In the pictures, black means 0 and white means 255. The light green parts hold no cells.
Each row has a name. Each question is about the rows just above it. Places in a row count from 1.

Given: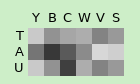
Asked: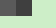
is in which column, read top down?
C
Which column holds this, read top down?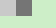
Y
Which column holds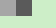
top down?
C
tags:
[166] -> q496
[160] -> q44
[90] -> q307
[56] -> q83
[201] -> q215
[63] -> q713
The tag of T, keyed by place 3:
q496
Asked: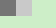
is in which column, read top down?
Y
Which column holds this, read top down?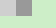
S

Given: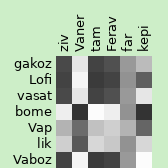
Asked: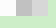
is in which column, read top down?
tam
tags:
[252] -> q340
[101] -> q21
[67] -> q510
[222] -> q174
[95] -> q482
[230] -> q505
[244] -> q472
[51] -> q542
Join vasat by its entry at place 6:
q505

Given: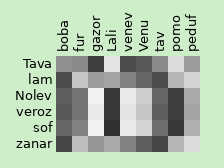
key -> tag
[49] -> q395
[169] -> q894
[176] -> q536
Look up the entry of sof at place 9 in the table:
q536
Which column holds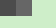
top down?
tav
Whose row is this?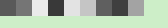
veroz

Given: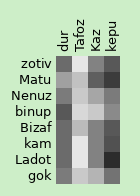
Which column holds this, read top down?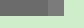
dur
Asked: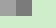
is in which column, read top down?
dur
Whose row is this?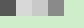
binup
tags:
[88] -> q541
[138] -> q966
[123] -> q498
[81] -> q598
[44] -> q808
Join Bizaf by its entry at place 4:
q541
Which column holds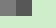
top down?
dur

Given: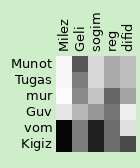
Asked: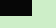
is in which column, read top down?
Milez
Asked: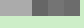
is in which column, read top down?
reg

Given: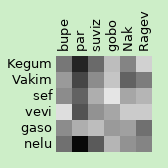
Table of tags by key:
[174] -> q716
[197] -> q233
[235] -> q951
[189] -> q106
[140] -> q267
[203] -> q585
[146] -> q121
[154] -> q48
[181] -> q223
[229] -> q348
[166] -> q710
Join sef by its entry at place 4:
q348
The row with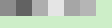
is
sef
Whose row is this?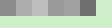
gaso
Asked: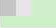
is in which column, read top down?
gobo
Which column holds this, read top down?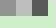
suviz

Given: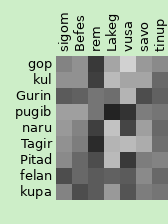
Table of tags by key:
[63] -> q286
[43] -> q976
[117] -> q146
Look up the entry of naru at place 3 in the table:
q286
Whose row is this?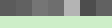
Gurin
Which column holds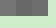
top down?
tinup
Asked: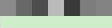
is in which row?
Pitad

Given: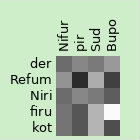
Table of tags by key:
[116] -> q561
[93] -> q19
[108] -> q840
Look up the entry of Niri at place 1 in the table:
q840
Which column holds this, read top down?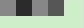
pir
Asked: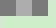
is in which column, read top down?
Sud
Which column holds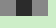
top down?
pir
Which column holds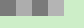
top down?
Sud

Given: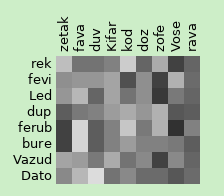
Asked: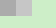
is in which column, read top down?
kod
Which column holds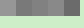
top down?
doz
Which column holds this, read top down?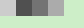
kod
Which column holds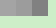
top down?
Kifar

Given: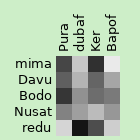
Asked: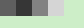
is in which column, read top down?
Pura
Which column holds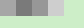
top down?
Bapof
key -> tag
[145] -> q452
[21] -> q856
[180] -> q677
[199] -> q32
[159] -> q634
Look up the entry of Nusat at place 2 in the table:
q634
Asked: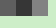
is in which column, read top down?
Pura
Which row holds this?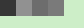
Bodo
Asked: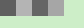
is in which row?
Davu

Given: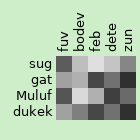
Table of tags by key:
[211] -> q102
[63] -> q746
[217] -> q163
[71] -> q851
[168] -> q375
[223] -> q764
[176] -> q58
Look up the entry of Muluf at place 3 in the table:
q58
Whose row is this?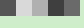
Muluf
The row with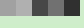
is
gat
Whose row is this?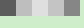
sug
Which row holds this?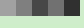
dukek

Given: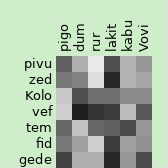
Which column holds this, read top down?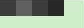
lakit
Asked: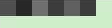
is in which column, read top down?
lakit
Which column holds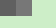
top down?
pigo

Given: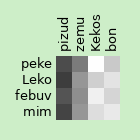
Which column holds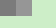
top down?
zemu
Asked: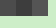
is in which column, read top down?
pizud
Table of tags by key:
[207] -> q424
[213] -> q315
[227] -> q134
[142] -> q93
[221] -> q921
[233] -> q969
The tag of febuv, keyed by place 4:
q315
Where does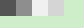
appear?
febuv

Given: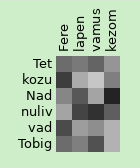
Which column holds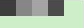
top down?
Fere
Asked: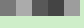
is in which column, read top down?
lapen

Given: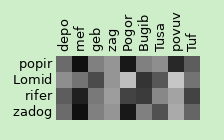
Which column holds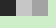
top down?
povuv
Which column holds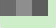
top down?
depo
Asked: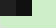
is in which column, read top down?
mef
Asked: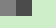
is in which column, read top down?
geb
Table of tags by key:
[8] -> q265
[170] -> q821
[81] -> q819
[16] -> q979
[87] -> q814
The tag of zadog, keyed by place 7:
q819

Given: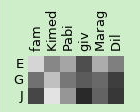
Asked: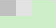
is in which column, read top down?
Kimed
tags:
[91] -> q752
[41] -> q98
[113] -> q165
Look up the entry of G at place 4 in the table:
q752
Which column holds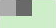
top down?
Marag
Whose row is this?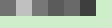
G
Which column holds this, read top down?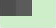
giv
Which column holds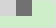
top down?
fam

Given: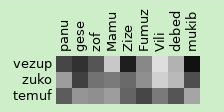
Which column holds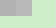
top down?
debed
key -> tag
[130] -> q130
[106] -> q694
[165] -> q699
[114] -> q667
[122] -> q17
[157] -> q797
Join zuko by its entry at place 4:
q17
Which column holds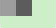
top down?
panu
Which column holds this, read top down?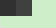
gese
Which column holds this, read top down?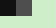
mukib

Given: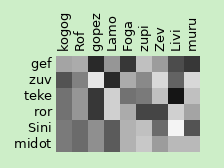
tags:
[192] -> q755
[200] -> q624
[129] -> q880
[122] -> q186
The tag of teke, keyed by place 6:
q186
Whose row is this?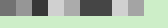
ror
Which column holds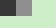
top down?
gopez
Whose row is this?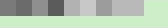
midot
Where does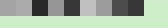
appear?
gef
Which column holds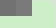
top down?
kogog
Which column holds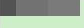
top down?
kogog

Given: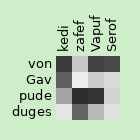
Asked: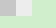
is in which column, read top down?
zafef
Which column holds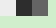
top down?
zafef
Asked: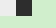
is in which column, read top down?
zafef
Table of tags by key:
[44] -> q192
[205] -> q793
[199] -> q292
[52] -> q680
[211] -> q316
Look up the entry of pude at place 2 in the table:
q192
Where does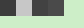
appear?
von
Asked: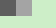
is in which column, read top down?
kedi
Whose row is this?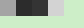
pude

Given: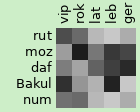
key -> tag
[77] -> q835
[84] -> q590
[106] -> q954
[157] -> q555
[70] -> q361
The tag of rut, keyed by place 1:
q835
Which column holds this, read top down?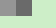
rok
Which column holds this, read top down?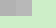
lat
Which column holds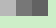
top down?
lat
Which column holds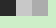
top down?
ger
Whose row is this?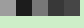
moz
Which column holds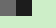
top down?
rok

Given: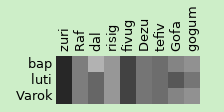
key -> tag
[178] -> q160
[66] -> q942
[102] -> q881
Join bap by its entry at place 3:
q160
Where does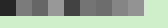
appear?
Varok
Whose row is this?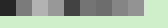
bap

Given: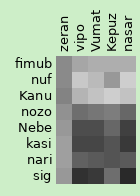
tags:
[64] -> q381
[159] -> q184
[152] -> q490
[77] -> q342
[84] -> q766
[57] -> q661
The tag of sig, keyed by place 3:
q661
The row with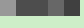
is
Nebe
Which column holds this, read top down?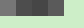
Vumat
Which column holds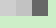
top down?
nasar

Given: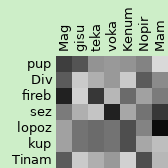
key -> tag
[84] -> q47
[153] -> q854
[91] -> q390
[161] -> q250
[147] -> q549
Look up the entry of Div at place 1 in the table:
q390
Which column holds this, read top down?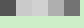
gisu
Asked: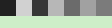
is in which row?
fireb
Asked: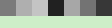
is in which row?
sez

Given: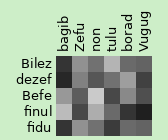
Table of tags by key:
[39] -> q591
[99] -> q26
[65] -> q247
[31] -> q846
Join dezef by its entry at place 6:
q247
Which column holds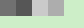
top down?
non
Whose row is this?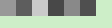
Befe
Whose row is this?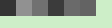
fidu
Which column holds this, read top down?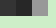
bagib
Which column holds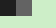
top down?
Vugug
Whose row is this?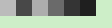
finul

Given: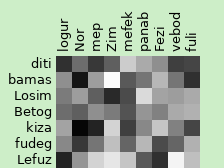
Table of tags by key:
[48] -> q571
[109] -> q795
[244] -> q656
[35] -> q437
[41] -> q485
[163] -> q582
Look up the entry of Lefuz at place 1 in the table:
q437
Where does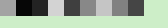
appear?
kiza
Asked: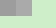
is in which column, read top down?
vebod
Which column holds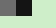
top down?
Nor
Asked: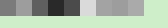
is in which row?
Losim

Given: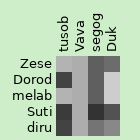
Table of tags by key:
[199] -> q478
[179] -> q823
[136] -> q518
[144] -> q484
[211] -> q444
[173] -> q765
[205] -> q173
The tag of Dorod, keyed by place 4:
q173
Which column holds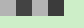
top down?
tusob
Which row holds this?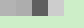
melab
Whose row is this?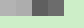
Zese

